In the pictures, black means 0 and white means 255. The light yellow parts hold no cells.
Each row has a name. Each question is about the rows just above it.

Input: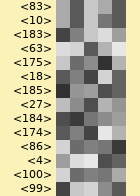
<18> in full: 89 128  68 211  99
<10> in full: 170  89 199 118  89
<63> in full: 220 211  89 179 231

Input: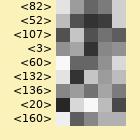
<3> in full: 145 165  51 135 145
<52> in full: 188  81  51  61 207
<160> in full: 239  93 135 177 177
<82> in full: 227 156 102 123 207

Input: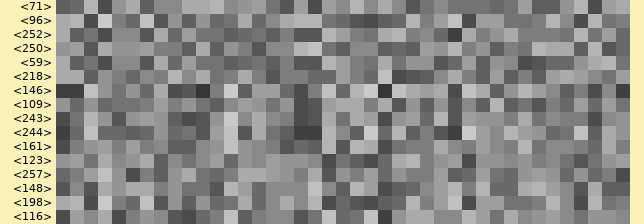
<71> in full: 95 105 180  76 148 170  95 137 137 170 170 180 137 148 158 115  86 158  76 158 137 180 137 170 137  86 115 137 115 115 115 105 115 158  95  95 148 180  76 158 170
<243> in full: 76 115 180 148  86 148 158 148  95  76  86 148 202 137 170 137 126  76  86 170 115 170 158  76 148 158 105 180  86 158 148 148 126 170 115 137 126 126  76 137 148
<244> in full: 64 105 192 105 105  95 105 148 105 115  86 158 192  86 170 115  95  64  64 180 137  95 202 105 180  95 126  86  64 202 158 137 180 158 148 105 115 192  95 170 148

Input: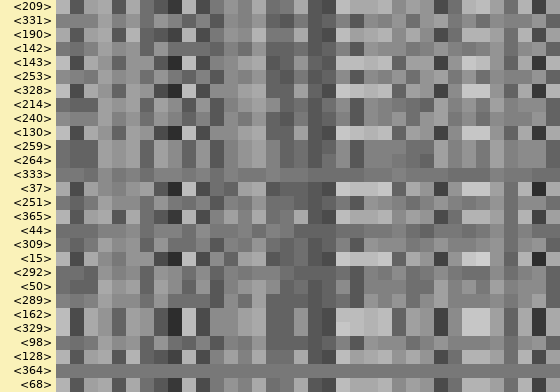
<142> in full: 120 111 129 160 139 148  99 148 111 111 111  99 129 111 148  99  99 111  87  99 129  87 148 139 139 120 129 148 129 120 129 148 111 139 148  99
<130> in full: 188  75 169 148  99 160 148  75  45 188  75 139 139 160 169  99  99 160  87  75 198 188 179 188  99 160 148  66 139 198 198 148  99 169  56 169
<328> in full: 188  75 169 148  99 160 148  75  45 188  75 139 139 160 169  99  99 160  99  75 198 188 179 188  99 160 148  66 139 198 198 148  99 169  56 179
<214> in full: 111  99  99 160 148 160  99 160 139  87 148  87 129 148 160 139  99 111  87 111 139  87 139 129 120 111  99 160 129 148 120 160 129 139 139  99
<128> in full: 179  87 160 169  87 179  99  87  66 179  75 129 160 129 169 111 111 169  87  75 188 160 169 179 148 169 148  75 111 179 179 160 111 179  75 160
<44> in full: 111 111 111 129 129 139 111 129 129 111 139 120 120 129 111 129 120  99  99  99 111 111 120 120 129 111  99 120 120 111 120 139 111 129 111 111
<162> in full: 188  75 169 148  99 160 148  87  45 188  75 139 139 160 169  99  99 148  87  75 188 188 179 188  99 160 148  66 139 198 198 160  99 169  56 169

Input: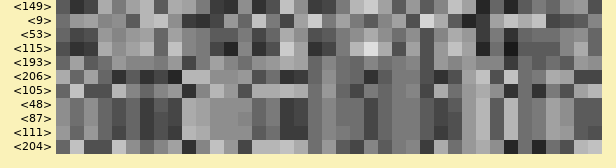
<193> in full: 102 161  91 111 152 133 133 122 152  70 122 161 133 111 142 152 171 161 102 133 111 102 133 111 122 133  80 152 133 152 133 133  60 111  91 111  91 152 142
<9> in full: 111 152 161 133 142  91 182 193 142  60  50  70 152 102 193 122  70 161 203 122 161 122  91 133 161  80 213 171  91  38  60 161 193 171 193  70  80  91 133
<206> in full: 171 102 161 102  50  91  50  70  38 182 182 142 142 152  80 111  50  60 102 142 111 102  50  91 122 122  80  50  80 161 193  80 193 111 122 171 161  70  70

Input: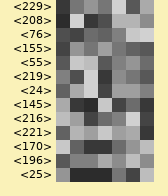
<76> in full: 79  68 108  98 128 200 209
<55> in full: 88 200 189  88 128 149 108
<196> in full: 88 128 128 170 140 189 140
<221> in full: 98 180 159 200 159 170  56

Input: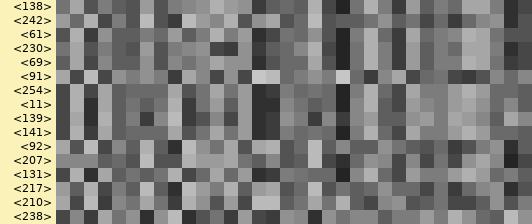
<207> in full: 135 135 135  94 106  83 186  83  83 176 155 155 166 115  94 135  83  94 186  71  48 106 145 135  71 135  71 115  71 145 166 135  36  71
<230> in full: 115 166  83 124  94  83 155  83 124 135 145  71  60 145  60  94 106 135 176  71  36 115 176 124  60 155  94 124 106 166 166 124  48  71
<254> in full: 71 176  71 166  94 106 106 106 166  83 115 166 115 155  48  60 124 106 115 106  36 124 176 106  71 166 124 124 155 176 155 106 106  94
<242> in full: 155 106 176  71 124  83 186  83  60 186 155 135 176  83 145 166  83 106 186  83  94  94 115 145  94 115  71 106  60 106 135 145  48  83
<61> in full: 83 176  60 145  94  94 124 106 155  94 124 176 124 155  48  71 115 106 145  83  36 124 176 106  60 166 106 124 135 176 166 115  83  83

